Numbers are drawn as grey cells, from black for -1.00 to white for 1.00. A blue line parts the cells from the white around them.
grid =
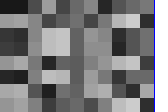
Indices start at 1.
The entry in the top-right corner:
-0.06
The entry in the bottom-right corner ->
-0.64
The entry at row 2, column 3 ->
0.05
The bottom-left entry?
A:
0.17
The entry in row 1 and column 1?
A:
-0.81
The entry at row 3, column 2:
-0.64
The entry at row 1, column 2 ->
-0.81
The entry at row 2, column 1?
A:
0.22
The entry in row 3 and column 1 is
-0.58
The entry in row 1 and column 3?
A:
-0.40

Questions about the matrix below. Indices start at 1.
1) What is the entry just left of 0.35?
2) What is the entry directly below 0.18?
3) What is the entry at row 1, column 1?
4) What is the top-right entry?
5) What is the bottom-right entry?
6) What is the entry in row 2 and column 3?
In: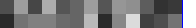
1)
-0.45
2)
0.06
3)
-0.39
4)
-0.55
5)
-0.10
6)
0.00

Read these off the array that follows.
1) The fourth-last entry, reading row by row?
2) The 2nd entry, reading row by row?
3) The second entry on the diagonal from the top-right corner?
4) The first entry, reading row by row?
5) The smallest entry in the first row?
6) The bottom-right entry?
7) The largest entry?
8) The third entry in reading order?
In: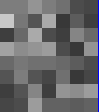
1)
-0.23
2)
-0.02
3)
-0.28
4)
-0.02
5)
-0.45
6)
-0.23
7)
0.57
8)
0.16

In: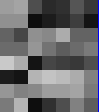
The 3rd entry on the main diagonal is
0.13
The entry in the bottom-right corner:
-0.27
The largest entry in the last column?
0.01
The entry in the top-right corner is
-0.56
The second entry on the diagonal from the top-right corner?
-0.51
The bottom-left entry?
-0.04
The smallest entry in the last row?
-0.89
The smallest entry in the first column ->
-0.78
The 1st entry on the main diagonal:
0.23
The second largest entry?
0.53
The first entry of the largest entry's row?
0.58
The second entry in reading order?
0.29
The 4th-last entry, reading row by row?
-0.62
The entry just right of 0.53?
0.47
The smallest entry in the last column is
-0.84

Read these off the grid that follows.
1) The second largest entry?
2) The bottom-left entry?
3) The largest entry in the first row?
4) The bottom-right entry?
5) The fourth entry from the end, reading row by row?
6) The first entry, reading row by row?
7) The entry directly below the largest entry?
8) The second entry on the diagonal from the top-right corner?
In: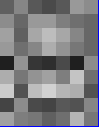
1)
0.59
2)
0.26
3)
0.20
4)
-0.07
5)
-0.25
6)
-0.25
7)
-0.47
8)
-0.13

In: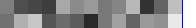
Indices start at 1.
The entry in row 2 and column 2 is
0.38
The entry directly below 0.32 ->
-0.16
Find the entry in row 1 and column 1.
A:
-0.01
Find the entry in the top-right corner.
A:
0.50
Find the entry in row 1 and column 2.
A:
-0.39
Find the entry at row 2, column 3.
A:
0.55
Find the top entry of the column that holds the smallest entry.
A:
0.20
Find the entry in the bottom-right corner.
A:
0.83

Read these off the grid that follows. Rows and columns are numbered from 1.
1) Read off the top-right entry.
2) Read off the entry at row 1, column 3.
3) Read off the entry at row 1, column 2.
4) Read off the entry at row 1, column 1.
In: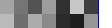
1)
-0.51
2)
-0.35
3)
-0.08
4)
0.29

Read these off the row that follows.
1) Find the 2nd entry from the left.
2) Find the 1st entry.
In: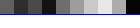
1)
-0.64
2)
-0.25

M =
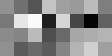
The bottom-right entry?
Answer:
0.25
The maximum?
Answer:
0.96
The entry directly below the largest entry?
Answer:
0.47
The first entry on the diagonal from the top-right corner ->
-0.01
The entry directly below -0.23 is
0.41
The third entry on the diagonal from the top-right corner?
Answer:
0.31
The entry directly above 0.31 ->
-0.45
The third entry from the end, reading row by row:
0.41
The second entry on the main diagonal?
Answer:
0.80
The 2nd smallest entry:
-0.76
